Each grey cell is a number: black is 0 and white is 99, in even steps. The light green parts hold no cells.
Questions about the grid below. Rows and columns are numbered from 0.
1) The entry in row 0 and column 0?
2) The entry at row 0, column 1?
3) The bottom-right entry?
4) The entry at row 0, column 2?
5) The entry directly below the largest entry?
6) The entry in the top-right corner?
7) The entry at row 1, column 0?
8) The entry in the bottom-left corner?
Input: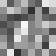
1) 79
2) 35
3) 45
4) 56
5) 90
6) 85
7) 56
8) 45

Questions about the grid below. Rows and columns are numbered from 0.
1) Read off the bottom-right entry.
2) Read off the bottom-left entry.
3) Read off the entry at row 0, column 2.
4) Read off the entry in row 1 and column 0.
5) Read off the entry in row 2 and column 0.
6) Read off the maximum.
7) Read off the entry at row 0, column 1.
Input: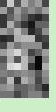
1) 33
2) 45
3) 33
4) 61
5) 21
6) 88
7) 78

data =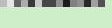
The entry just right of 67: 22
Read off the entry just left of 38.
89
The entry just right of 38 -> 67

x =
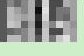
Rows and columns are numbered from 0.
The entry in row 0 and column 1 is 52
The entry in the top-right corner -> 62
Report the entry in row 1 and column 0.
34
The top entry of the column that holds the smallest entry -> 23
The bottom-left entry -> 34
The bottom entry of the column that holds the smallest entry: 34
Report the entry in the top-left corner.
34
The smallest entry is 6
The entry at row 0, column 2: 40
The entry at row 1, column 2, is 62
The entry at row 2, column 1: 72
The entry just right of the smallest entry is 87
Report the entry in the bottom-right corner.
62

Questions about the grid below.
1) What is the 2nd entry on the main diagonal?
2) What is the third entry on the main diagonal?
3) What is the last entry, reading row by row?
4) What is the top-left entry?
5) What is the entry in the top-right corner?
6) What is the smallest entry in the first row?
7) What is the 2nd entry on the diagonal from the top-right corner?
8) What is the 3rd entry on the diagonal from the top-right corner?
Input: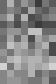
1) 52
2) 35
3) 35
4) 41
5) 35
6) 23
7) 35
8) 35

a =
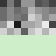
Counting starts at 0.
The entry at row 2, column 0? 42
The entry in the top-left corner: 21
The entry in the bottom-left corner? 81
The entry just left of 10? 86
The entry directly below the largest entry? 70
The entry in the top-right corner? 26
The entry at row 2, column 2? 47
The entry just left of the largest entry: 70
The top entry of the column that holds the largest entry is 37
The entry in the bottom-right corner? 86
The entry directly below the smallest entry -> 76

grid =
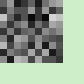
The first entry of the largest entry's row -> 76
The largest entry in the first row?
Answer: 65
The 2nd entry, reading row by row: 59
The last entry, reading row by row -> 21
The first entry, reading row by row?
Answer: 38
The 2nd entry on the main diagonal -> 49
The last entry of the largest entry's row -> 76
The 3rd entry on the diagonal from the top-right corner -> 4
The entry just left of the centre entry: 38
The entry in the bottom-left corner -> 54
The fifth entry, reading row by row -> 38
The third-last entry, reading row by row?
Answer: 32
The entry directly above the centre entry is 15
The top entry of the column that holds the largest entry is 59
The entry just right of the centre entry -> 21
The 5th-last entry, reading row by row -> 27

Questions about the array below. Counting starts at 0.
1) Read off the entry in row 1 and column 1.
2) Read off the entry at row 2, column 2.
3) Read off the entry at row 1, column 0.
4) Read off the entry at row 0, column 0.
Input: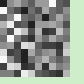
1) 43
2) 97
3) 97
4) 13

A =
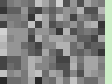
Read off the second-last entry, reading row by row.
42
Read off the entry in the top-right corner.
47
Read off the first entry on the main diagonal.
31
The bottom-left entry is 16
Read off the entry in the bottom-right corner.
58
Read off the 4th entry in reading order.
47
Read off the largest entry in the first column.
81
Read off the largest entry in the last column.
69
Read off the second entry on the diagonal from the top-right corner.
31
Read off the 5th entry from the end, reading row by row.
75
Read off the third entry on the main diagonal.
47
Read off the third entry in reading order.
52
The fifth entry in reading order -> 42
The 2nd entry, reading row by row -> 47
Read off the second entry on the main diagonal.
37

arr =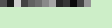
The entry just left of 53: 43
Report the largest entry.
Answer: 80
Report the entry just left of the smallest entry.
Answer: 21
